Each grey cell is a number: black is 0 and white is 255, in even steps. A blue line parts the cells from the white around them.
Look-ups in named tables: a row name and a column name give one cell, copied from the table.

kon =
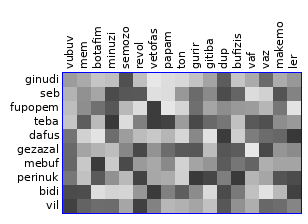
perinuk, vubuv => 119
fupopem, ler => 227
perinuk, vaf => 181
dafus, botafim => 227
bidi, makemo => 185
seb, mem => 145
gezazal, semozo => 135
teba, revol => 128
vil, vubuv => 65
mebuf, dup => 91
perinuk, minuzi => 145
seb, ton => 152
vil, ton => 177
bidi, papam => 128
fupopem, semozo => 184
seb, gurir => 107
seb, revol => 88
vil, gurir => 165
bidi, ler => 65

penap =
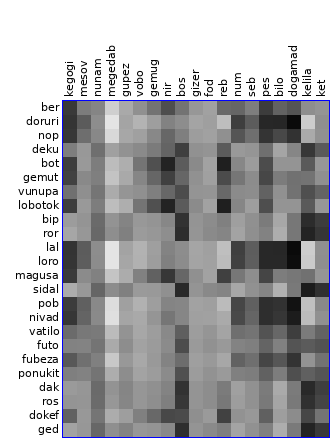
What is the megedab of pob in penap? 221
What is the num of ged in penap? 164
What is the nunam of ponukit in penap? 116
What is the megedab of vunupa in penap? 171
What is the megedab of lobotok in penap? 189
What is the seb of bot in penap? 156
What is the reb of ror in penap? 133
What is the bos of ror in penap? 45
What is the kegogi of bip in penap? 156
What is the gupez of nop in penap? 167
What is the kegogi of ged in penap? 162
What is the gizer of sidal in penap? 148
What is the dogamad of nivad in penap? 28
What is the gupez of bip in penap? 132
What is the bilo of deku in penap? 165
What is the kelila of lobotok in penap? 90
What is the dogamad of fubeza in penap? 51
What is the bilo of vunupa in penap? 145

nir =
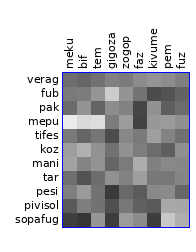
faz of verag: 139
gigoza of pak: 141
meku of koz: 157
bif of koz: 176
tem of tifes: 118
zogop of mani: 123
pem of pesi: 138
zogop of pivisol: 119
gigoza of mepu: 124
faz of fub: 115
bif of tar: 83
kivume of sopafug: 61
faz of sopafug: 139
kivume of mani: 128
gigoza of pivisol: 80
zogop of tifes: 135
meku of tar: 110
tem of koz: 146
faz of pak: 69
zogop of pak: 130

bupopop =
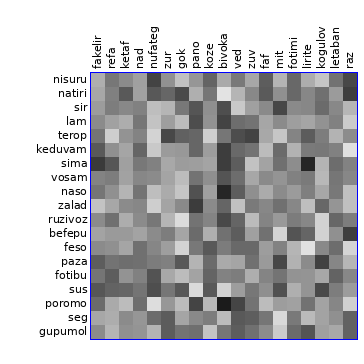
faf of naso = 171
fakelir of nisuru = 174
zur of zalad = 164
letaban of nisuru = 114
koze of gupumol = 196
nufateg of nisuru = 67
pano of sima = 158
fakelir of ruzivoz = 139
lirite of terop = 92
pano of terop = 102
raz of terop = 140
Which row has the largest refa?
terop

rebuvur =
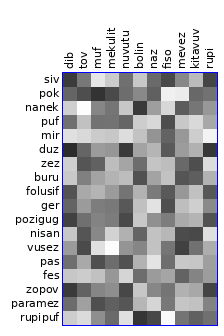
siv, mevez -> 136
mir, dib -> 224
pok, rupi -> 114
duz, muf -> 155
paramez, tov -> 160
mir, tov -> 217
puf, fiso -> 78
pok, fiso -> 240
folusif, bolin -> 178
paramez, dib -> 108
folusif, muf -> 180
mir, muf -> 203
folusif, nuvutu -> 116
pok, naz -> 96

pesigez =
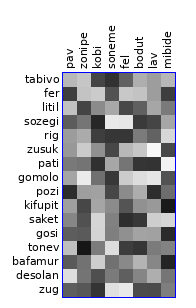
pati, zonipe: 116
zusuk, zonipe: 203
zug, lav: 75
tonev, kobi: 124
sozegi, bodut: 58
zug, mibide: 126
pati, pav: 121
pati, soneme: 167

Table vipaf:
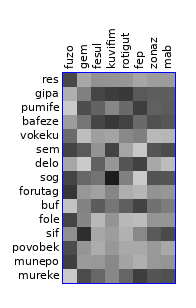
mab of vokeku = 182
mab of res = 155
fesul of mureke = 103
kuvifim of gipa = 61
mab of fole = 149
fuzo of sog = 68
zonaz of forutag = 147

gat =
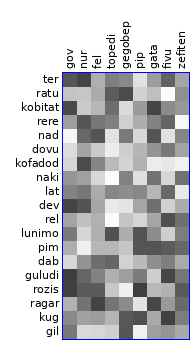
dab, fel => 110
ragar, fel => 68
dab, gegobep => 210
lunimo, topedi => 82
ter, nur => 69
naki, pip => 222
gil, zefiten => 169
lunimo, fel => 175
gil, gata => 158
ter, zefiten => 165
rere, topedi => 128
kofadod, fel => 132
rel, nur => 192
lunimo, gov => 122
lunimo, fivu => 206
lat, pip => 135
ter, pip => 226
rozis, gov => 64
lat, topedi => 135
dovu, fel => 202
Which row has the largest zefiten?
rere

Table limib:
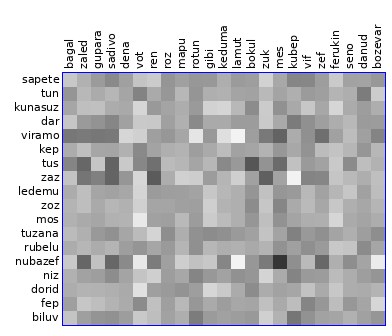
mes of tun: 164
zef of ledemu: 162
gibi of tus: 183
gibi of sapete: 152
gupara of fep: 190
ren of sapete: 203
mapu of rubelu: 181
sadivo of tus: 99
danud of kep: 150
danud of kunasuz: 157
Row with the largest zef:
kep

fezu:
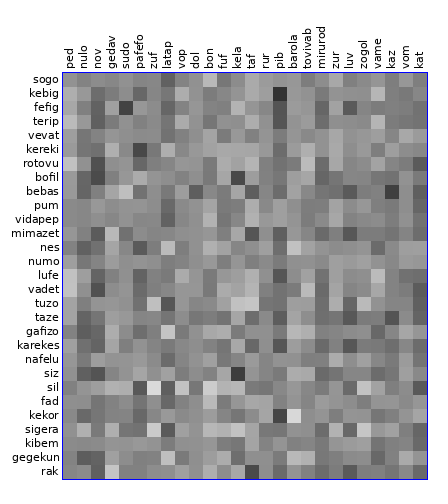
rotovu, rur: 128
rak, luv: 90
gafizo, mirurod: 129
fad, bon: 185
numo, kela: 149
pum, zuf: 141
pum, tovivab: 125
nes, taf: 143
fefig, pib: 84
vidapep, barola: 148
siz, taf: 148
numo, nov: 132
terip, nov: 96
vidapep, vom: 145
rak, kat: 105
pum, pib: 159
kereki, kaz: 158

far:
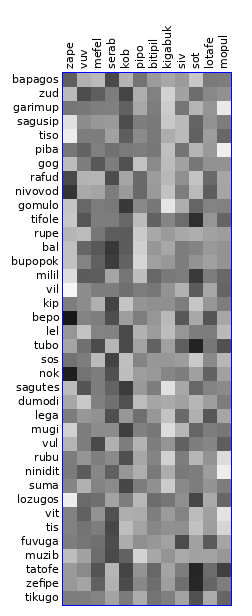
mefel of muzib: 108
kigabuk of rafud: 183
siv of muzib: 170
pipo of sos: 132
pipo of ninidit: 174
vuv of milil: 92
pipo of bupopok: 214
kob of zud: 68
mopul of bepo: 166
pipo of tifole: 188
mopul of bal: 147
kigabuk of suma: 203
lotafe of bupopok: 160
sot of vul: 125
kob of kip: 196
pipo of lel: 177
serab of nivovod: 125
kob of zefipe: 75

